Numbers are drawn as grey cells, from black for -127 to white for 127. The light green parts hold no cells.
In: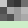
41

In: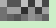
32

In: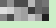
81

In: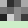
-26

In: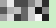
50

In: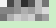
4

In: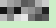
-24

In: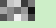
11

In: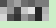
21
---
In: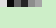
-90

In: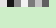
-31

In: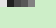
-53

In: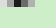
-20

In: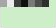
-81

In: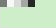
-5

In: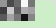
-66

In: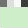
-14

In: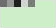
-18
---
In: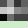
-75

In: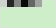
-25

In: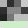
-25

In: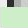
46

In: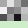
40

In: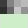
43

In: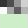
22

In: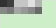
96
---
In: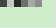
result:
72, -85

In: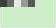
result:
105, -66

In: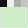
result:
111, -110

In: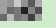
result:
73, -94

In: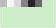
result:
117, -90

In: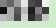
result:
111, -110

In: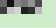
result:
83, -108

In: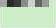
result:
79, -83
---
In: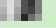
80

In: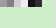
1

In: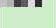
50

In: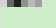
-26

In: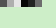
46

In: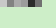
2

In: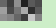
3

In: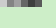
4
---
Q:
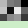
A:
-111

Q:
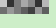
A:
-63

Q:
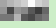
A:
-39

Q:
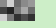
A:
-5

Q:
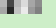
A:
106

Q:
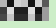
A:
94

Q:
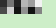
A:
17

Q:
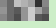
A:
76

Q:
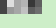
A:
65
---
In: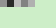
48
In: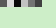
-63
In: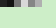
48
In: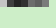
-4
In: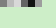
29
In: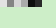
-86
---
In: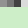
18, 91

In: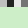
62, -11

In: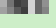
47, 3

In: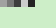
33, -92

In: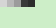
85, -83

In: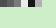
-49, 50
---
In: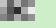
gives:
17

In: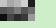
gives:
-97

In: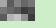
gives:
-9

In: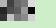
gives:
92

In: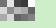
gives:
126

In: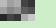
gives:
-73

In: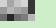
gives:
-73

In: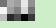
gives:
17
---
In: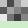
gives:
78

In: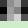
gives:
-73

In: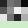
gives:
-117

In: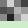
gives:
-61

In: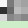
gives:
34

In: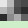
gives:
-54

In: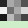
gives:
-44

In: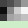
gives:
23
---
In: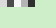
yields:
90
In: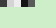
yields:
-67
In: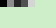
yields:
-127
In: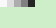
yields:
121
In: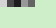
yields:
84
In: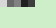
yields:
87
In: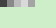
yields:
-62
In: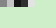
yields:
5
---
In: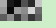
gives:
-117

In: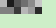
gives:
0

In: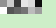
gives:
-42

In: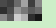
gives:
-53

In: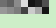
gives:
11

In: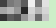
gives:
54
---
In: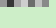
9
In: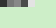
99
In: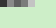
67
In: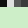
-69
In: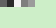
27
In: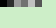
-42
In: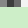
115
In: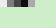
42
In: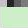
-4
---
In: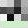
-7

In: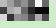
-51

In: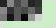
83

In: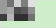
-13

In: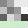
-69

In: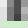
36

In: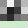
1
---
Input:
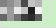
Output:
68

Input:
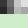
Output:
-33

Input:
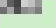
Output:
10

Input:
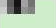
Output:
-93

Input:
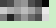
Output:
35

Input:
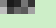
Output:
-23

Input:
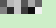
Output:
-69

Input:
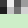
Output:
67

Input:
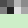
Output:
-94
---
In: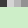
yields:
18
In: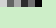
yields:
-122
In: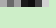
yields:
82
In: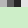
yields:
100
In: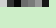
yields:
-105
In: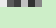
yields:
7
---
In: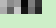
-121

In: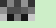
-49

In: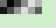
10

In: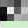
108

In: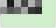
-56

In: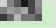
41

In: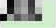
40

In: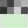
-63
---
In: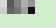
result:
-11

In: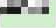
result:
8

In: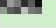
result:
62

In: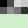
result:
17

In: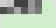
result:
-37

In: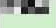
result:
-34

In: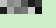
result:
-5
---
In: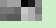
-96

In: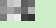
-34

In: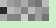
-10

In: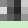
-76

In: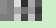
40

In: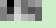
15

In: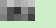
52
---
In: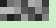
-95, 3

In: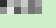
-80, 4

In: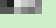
-54, 19

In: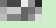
-13, 92

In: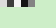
91, 3

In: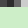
-56, 76

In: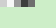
79, -17

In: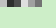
64, -12

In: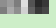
14, -56
